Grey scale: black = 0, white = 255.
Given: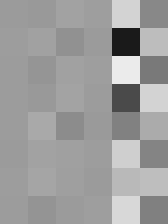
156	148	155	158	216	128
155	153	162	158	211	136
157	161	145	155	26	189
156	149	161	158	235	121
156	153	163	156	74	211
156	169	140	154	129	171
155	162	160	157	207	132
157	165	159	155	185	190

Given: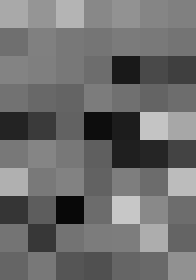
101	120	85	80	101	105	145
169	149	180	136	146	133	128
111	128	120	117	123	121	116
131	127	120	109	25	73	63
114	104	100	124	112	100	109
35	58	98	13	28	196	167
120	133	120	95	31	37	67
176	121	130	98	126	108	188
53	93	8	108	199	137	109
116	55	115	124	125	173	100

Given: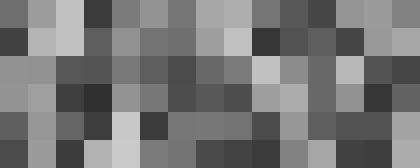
75	155	59	178	201	123	115	73	66	60	129	166	65	62	172
110	156	193	59	123	147	117	166	173	117	88	71	149	155	129
65	180	193	94	145	115	111	158	192	54	82	94	69	152	167
146	145	87	84	121	94	75	104	122	193	140	104	184	83	70
147	159	63	48	147	120	77	88	78	158	172	104	146	55	98
95	150	101	61	200	59	119	120	115	75	151	94	82	82	163

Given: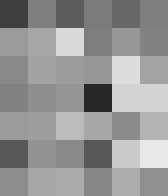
141	166	171	134	172	143
62	126	93	123	103	126
154	166	218	125	151	130
137	162	156	150	221	163
130	142	149	39	211	212
154	158	188	167	139	179
87	147	136	87	203	232

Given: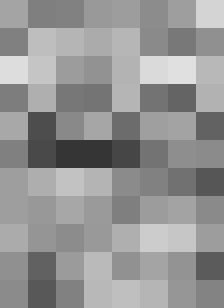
139	88	129	184	191	181	150	131
164	127	129	153	157	140	158	212
128	190	181	171	182	138	120	144
221	197	156	146	179	218	224	184
125	175	119	116	181	115	100	178
168	77	137	166	108	159	163	98
128	73	53	53	70	115	142	139
158	174	194	180	139	129	113	86
158	152	167	154	127	156	163	138
171	149	140	153	175	204	198	157
144	97	155	186	145	164	147	91

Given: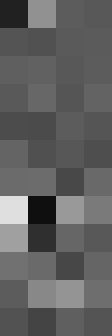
82	68	95	84
33	145	92	88
84	81	90	91
95	97	88	92
89	103	85	99
76	75	92	85
100	80	87	78
107	108	72	105
223	15	153	122
160	47	102	88
113	106	71	101
92	136	148	110

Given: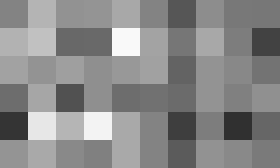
148	169	137	128	169	131	91	146	137	122
131	180	146	148	168	131	86	141	120	119
178	193	104	105	249	163	118	168	125	66
162	147	159	143	152	161	99	147	136	115
109	166	81	143	109	113	107	147	128	144
52	231	181	243	169	131	62	125	48	102

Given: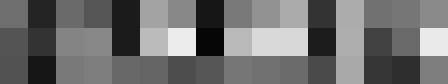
82	22	121	125	104	100	77	86	118	113	107	74	169	54	45	125
110	36	106	85	27	163	136	22	121	146	171	51	172	113	118	138
84	51	132	135	27	187	236	6	185	217	215	28	174	65	105	234
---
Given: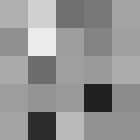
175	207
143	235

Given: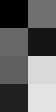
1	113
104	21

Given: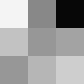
244	136
194	151

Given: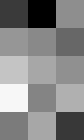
58	0
150	137

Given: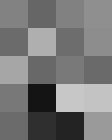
130	102
107	175

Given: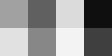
161	96
225	135

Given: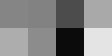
133	130
173	140

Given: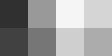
48	153
65	118
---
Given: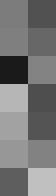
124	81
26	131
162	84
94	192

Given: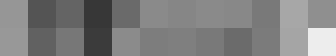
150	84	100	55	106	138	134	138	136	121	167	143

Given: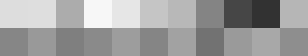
221	222	172	247	230	197	184	132	70	50	182

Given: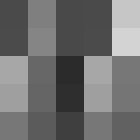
74	127	73	74	198
167	103	43	167	119
119	91	63	119	97

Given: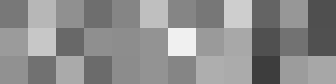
120	183	144	110	133	191	133	119	206	100	151	79
145	113	170	107	140	147	133	174	171	61	156	167

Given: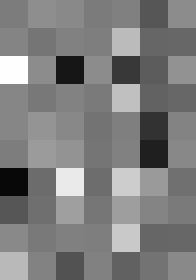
124	142	137	123	128	86	140
254	140	22	140	56	92	146
134	148	136	115	127	50	131
8	108	234	109	205	154	112
137	121	128	126	201	102	103
